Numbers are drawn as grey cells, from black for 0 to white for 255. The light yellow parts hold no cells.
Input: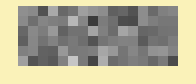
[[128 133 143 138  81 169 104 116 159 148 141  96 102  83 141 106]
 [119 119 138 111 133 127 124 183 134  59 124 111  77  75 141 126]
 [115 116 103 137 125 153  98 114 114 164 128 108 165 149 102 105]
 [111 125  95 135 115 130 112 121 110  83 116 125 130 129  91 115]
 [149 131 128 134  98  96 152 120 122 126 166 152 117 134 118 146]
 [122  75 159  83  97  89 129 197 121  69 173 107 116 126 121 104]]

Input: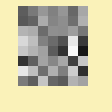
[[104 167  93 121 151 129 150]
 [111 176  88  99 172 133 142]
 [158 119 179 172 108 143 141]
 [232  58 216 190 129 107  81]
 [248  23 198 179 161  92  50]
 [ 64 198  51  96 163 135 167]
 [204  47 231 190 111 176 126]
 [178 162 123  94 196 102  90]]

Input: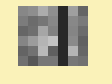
[[159 101 135 142 172 143  40]
 [136 122 124 108 118 136  40]
 [133 108 102 111 166 130  40]
 [138  97 133 156 180 195  40]
 [180 102 100 114 185  96  40]
 [119 113 112  87 119 119  40]]

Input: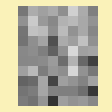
[[171 127 119 172 160 170 143 208]
 [168 146 145 202 153 136 178 185]
 [168 134 117 193 187 142 187 146]
 [193 144 115 143 164  80 171 159]
 [160 164 136 141 127  97 145 216]
 [104  64 135 136 139 155 109 178]
 [146 119 159 185 125 150 142 214]
 [131 162  99 106 167  68 159 147]
 [110  55 116 124 166 129 127 127]
 [152 135 123 114 148  50 158 146]]

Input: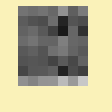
[[ 95 123 115 109 115 104 145]
 [ 84  77  92  82  77 109  36]
 [102  49  98 106  89  65  25]
 [103  99 107 116 101 100 127]
 [100  89  89  96  84 112 121]
 [ 72  98  83  86  83  68  90]
 [ 76  63  70  87  88  96  34]
 [153 199 144 131 147 148 186]]

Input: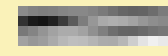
[[109 123 139 130 126 128 133 136 136 131 122 112 102  98 100]
 [142 137  50  26  20  33  59  91 125 151 170 175 171 163 151]
 [114 119 120 132 148 162 171 171 162 144 127 110 101 100 106]
 [240 233 161 151 157 170 183 190 188 180 171 170 182 205 227]]

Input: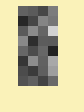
[[ 71 124  98  91]
 [133 118  39  70]
 [101 210  90 139]
 [ 92  91 137  46]
 [103  34 103  76]
 [ 97 168  54 141]
 [ 95 158  76  59]
 [ 67 105  82  96]]

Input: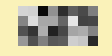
[[ 74 126 212 209   9 145  45  94]
 [ 67  70 133 221 167 166 100 230]
 [172 131  82  52 174  33  71 165]
 [198  40 151  80 128  87  92 206]]

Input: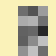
[[ 83 156 110]
 [178 112 171]
 [103  39  98]
 [139 192  95]
 [193 109 145]]
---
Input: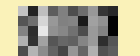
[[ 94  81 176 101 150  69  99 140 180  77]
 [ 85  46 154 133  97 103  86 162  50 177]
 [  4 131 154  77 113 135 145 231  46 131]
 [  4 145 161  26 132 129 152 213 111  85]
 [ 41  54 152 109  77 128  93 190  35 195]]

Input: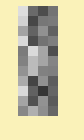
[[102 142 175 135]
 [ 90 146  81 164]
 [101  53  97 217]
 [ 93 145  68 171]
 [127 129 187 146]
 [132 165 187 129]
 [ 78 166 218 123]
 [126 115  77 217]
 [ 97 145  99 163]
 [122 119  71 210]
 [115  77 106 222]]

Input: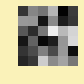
[[118 163 138 204  55  37]
 [ 14 152  74 127  75  52]
 [216 150  30   8  98  22]
 [212 185 238 119  44  88]
 [ 55  29 138  20 150 152]
 [ 59   3 181 117 134  53]]

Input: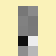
[[183 142]
 [237  16]
 [121 127]
 [120 129]
 [138 119]]

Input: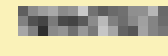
[[119 132 163  86  99 165 197 121 152 111 147 137  46 128 166]
 [108 132 160 137 110 128 185 139  90  68  74 122  69  82 129]
 [105 182 144 143 112 106  92 114 201 147 139 169 157 138  95]]

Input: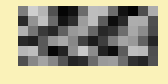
[[ 81  37  48 109 157 153 107  44  36  84 134 163 135  79]
 [ 78 185 190  92  12  34 140 200 142  34   7  90 190 182]
 [ 38  98 153 164 124  62  27  65 136 168 149  89  32  41]
 [ 75 140 168 109  51  40 103 163 152  97  39  58 118 177]
 [ 79 172 173  41  13  93 189 156  46  20 106 193 147  42]
 [173  78   3  18 108 187 189 107  18   5  81 181 207 126]]
